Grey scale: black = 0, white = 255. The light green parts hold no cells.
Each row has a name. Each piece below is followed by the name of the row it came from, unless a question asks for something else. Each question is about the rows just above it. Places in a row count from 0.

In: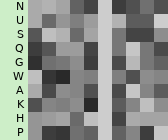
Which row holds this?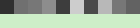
G
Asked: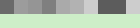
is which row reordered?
U

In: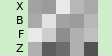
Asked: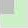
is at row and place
F, 4
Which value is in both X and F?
[233]
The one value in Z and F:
[176]
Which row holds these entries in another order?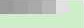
B
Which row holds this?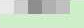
F

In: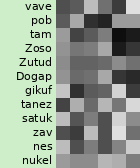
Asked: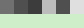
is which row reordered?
zav
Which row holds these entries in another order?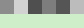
satuk
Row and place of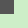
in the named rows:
satuk, 1
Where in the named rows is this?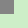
nes, 4
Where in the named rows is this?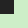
pob, 3

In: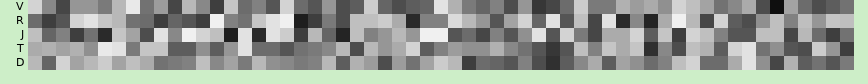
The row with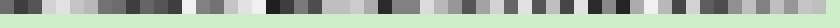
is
R
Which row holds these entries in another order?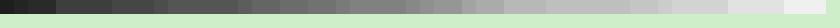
J
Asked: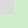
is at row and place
R, 30
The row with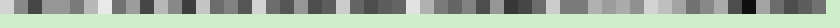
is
V

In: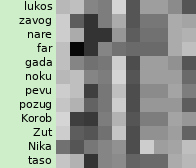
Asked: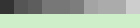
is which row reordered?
zavog
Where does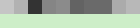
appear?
taso
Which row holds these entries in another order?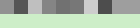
gada

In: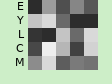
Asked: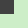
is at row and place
C, 3
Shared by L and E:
[44]
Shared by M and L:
[217]
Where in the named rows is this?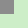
M, 0
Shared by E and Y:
[44]
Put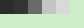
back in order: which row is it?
L

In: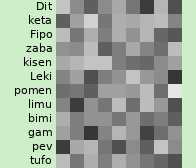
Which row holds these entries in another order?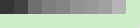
gam
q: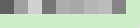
keta
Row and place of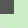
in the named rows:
Fipo, 8
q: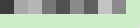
pev
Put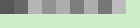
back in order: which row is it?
Fipo

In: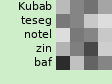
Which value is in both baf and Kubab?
[133]
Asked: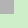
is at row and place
zin, 0
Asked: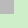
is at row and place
Kubab, 0
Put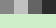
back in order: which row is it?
baf
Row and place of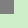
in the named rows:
zin, 1

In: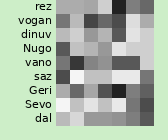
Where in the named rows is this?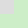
vogan, 5
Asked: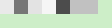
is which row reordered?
Sevo
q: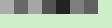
Geri
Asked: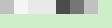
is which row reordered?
saz
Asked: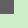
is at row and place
Geri, 6
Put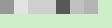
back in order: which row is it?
Nugo
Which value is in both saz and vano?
[118]

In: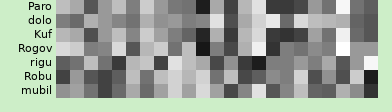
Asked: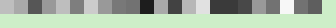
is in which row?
Paro
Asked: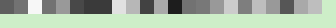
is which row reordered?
Paro
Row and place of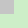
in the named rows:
rigu, 6
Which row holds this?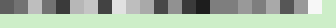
rigu
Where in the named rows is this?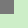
Paro, 8

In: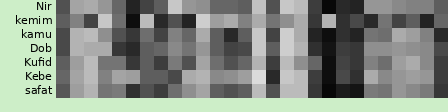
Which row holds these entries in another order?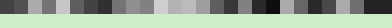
kemim
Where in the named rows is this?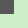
safat, 0
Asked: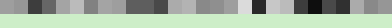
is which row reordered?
Kebe
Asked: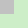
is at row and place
Nir, 14
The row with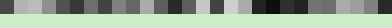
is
kamu
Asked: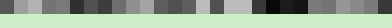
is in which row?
safat
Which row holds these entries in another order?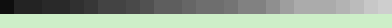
kamu

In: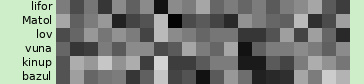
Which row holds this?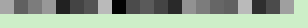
Matol
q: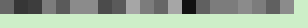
vuna
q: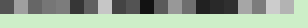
bazul
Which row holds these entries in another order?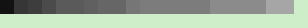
lifor
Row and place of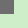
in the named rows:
bazul, 13

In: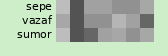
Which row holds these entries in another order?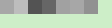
sumor
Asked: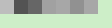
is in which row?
sumor

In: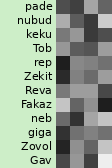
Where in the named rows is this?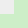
Gav, 3
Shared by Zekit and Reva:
[157]
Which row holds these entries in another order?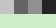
Zovol

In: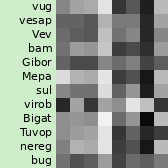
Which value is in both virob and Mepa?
[228]
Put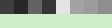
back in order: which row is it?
Tuvop
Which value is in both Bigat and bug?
[107]
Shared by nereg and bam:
[61]

